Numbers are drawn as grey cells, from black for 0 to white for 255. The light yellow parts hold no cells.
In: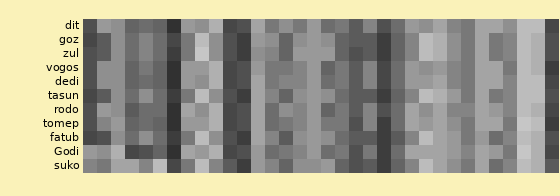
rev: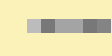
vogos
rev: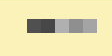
rodo
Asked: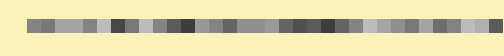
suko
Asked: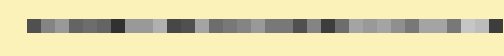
tomep
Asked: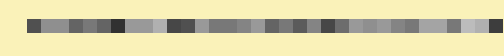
vogos

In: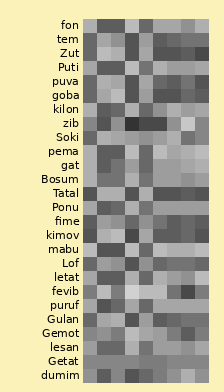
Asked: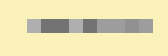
Bosum
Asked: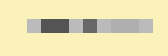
mabu
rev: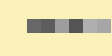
Gulan

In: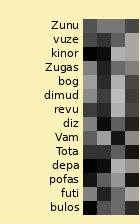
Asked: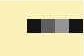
pofas
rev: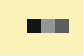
pofas
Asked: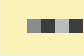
dimud
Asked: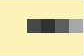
vuze
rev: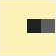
diz
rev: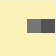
Zunu
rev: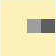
Vam

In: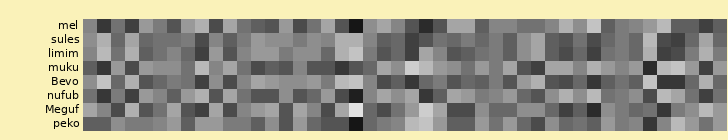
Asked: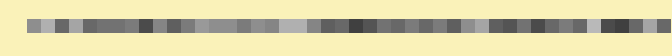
sules
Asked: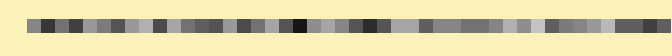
mel
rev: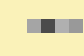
mel
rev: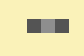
nufub

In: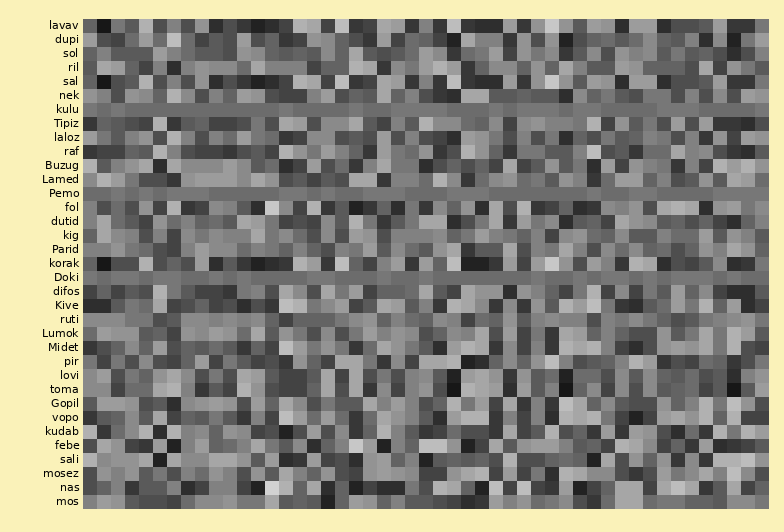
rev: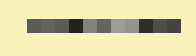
sali
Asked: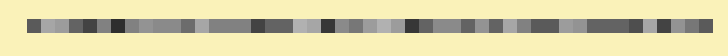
ril
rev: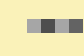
toma

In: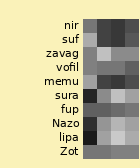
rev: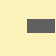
fup
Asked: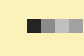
sura
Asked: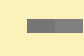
Zot
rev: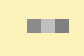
zavag

